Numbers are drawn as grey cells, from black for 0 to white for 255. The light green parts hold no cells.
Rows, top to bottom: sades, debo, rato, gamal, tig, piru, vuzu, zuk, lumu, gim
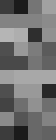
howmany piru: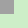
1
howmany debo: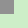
0
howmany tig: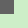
1
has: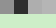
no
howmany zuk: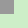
0
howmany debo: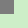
0
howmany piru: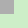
0

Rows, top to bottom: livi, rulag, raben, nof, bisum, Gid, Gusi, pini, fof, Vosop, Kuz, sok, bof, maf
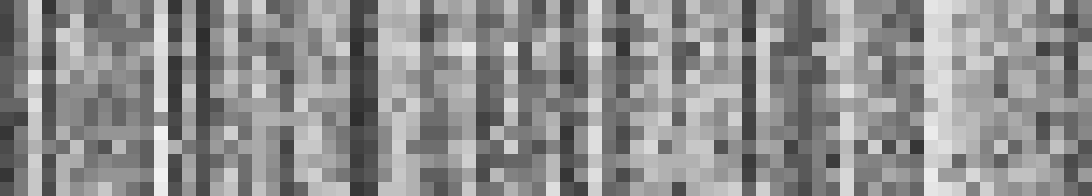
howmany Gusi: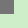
4
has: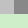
yes
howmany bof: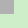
3
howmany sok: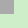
4
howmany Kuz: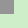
2
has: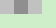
no

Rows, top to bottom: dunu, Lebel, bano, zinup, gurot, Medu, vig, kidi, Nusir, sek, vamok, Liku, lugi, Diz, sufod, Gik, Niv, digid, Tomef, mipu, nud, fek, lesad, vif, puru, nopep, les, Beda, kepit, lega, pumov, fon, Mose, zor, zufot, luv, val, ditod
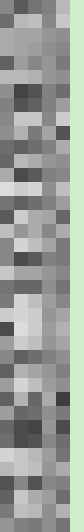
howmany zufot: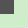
2
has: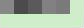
yes
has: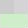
yes
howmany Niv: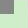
1
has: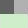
yes
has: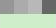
no
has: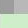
no

